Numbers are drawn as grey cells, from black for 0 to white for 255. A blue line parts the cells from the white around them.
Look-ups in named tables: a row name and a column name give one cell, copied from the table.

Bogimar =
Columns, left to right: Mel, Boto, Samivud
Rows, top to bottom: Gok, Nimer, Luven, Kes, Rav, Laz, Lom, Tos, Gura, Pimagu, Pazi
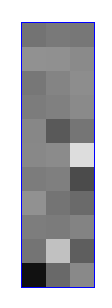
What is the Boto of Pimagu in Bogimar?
193
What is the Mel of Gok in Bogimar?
115
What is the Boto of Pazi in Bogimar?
105
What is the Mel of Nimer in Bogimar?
145
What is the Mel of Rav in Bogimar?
135
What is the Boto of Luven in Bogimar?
132

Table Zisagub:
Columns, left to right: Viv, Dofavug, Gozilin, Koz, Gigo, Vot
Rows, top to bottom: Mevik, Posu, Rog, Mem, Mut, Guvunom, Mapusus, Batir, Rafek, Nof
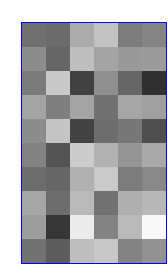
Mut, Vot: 79
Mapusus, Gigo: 124
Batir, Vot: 184
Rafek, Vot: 248
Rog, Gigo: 102
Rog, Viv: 123
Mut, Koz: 109
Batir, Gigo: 175
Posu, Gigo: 153
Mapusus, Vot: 136
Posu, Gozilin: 190
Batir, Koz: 114
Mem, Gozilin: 164
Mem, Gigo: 166
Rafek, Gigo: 185
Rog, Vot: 48
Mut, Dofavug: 197
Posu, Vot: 155
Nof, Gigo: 131
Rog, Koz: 143

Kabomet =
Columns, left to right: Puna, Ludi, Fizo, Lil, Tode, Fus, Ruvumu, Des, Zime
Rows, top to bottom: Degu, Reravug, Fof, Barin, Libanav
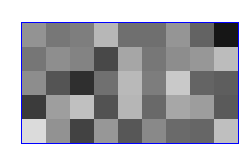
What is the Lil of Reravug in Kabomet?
72
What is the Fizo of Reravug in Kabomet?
131
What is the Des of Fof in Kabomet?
100
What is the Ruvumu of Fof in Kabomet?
201
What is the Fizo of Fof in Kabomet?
47
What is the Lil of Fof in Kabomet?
112
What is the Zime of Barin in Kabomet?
90
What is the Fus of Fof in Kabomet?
125
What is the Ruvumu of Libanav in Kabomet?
106
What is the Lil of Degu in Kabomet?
183
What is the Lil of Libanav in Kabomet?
151
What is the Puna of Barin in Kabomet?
59
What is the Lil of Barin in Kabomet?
82
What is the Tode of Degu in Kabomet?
111
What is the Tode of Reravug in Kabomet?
166
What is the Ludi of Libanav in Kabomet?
146
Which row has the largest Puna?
Libanav

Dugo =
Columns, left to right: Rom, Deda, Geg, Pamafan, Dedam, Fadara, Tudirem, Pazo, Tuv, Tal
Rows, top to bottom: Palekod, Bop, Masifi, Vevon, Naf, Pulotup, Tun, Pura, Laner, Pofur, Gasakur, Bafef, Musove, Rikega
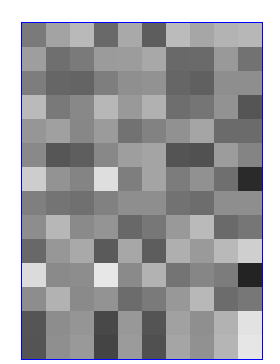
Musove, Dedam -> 152
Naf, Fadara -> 130
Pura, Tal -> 142
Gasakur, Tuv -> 124
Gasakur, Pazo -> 134
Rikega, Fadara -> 80

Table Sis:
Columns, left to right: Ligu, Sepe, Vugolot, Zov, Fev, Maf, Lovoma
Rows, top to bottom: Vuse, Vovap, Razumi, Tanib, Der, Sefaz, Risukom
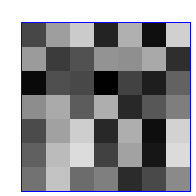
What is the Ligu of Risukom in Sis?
114
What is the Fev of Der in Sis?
174
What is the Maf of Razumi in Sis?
30
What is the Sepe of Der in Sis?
161
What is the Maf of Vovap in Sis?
169
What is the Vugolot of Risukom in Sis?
108
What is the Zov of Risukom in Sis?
127
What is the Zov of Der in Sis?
40
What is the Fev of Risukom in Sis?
43
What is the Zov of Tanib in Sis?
174
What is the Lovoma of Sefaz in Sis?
219
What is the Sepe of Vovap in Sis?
59
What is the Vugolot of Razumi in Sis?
72
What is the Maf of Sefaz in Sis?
22
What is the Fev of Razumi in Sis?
66

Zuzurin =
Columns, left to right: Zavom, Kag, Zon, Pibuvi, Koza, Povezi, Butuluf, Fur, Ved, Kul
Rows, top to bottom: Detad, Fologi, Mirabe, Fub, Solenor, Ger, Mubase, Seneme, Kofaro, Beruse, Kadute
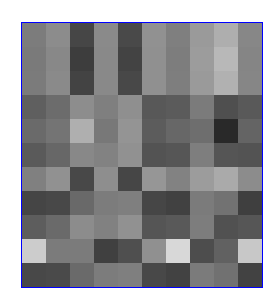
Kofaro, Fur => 125
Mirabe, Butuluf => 126
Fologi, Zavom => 122
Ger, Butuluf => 86
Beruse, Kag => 123
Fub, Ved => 79
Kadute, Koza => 127
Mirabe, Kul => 134
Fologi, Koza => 67
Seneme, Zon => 105
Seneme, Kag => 72
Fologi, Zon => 61
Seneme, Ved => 114
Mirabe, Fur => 154
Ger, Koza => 145
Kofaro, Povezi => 85
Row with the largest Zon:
Solenor

